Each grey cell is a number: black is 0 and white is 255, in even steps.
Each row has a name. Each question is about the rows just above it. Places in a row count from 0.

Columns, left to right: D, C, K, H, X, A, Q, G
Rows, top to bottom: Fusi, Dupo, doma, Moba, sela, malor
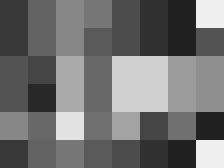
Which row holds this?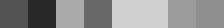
Moba
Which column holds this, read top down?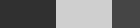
A
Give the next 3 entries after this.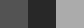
[104, 207, 207]
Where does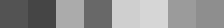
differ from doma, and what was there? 5, [207]

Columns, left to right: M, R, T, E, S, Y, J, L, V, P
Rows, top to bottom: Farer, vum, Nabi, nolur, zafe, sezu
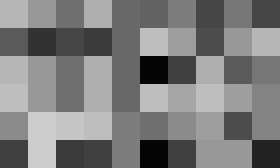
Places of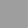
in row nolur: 8
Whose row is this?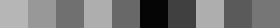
Nabi
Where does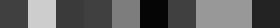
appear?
sezu
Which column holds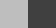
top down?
E
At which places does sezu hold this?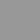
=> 7 8

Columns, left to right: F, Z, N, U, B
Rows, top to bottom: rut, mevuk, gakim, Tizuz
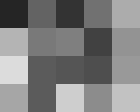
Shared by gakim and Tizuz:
[91]
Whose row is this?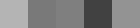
mevuk

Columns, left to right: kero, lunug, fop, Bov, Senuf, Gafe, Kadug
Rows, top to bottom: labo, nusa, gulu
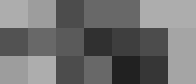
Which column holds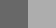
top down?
lunug
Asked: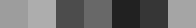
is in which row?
gulu
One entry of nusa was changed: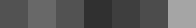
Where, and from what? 2, [90]
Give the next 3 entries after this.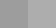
[ 76, 104,  33]
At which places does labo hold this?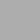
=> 0 5 6

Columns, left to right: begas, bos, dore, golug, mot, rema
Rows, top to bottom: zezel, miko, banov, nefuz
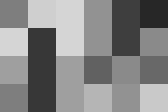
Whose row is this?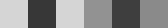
miko
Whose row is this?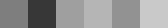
nefuz
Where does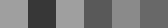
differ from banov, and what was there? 3, [97]
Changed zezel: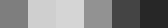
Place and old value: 4, [62]
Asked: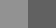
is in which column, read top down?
golug
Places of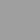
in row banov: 0 2

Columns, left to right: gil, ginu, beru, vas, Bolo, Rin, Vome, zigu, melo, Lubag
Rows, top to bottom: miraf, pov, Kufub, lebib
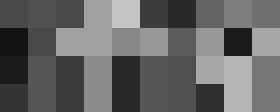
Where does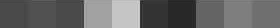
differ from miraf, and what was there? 5, [59]
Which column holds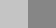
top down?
Bolo
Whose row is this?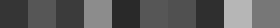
lebib
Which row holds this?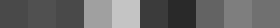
miraf

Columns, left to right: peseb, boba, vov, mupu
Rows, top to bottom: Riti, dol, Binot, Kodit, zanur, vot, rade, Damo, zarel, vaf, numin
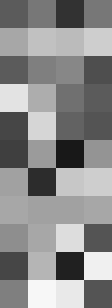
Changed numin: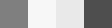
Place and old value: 3, [84]
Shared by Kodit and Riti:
[91]
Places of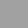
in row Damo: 1 2
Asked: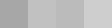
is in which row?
dol

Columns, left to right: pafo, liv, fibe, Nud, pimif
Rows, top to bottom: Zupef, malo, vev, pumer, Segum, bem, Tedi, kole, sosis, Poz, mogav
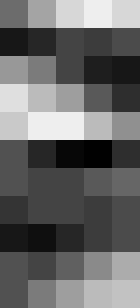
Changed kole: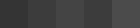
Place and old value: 1, [68]
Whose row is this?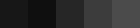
sosis

